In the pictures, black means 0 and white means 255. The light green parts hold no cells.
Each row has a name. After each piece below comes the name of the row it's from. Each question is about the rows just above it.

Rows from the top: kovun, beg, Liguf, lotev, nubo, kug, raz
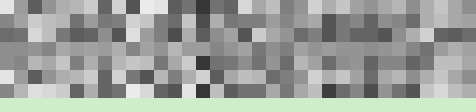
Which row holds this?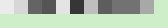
raz
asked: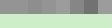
lotev
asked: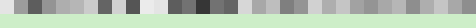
kovun
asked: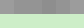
lotev
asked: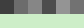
raz
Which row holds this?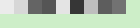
raz
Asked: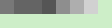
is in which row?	Liguf

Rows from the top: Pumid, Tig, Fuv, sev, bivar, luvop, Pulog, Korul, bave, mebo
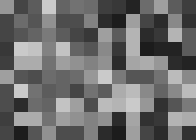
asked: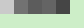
Pulog
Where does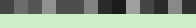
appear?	Tig
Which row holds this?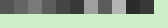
Fuv
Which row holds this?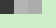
bave
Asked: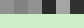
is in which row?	bave

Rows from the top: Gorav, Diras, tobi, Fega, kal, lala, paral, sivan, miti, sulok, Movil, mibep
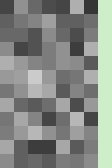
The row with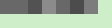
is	tobi
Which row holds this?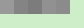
kal

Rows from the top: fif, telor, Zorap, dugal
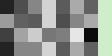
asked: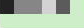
dugal
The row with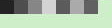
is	fif
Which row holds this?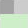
Zorap
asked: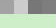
Zorap
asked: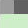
telor
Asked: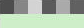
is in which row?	fif

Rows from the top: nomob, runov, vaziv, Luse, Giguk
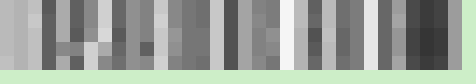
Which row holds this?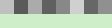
nomob
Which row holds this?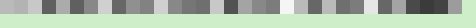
runov

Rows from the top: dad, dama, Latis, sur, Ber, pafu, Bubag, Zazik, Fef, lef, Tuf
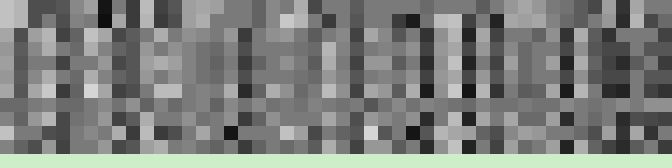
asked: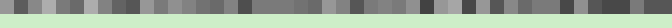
pafu
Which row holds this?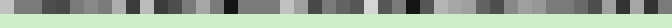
lef
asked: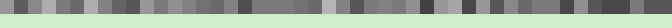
sur
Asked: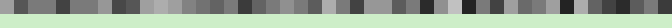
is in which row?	Ber

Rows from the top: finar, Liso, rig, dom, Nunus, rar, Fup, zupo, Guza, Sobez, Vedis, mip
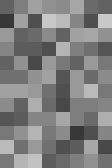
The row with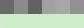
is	rig
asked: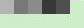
Sobez
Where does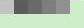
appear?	mip
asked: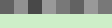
Nunus
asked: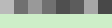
Vedis
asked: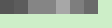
Guza

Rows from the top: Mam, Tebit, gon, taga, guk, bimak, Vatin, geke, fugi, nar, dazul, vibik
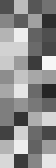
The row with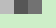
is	Mam
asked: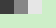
vibik

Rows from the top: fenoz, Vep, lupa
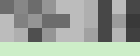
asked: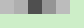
lupa
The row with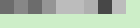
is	fenoz
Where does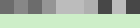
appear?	fenoz
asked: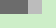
Vep

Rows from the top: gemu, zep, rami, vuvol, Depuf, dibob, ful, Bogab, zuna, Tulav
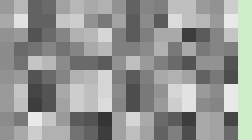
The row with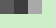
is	zuna
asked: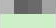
gemu
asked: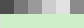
Bogab
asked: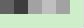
Tulav
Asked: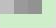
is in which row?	gemu
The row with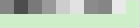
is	Bogab

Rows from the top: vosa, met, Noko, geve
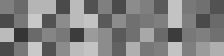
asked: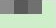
Noko
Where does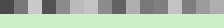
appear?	geve
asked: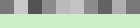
geve
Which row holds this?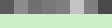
met
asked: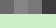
Noko

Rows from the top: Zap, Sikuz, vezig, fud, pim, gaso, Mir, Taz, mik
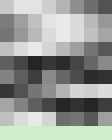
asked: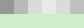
vezig
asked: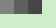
Taz
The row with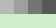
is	fud
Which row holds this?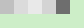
mik
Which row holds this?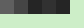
Taz
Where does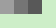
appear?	fud

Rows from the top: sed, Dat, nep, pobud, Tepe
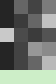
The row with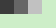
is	Dat
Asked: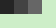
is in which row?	Tepe
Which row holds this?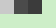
nep

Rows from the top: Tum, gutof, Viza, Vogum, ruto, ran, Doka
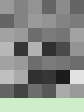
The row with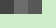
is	Doka
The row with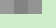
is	Tum
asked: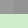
gutof
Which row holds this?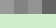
Tum
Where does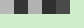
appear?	Vogum
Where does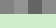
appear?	Tum
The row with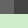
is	Doka

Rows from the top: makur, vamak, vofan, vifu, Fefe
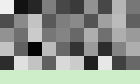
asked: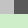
vamak
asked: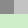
vamak
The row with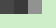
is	makur
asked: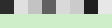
Fefe
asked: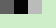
vifu
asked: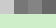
vofan
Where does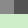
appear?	vamak

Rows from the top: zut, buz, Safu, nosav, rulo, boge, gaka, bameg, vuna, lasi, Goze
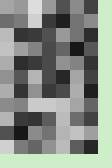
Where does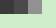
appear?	rulo
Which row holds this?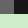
nosav
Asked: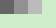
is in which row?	Goze

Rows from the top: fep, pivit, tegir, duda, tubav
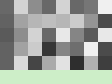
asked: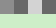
fep
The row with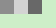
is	tegir
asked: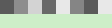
tegir
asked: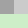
duda
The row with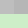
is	pivit
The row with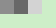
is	fep
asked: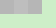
pivit

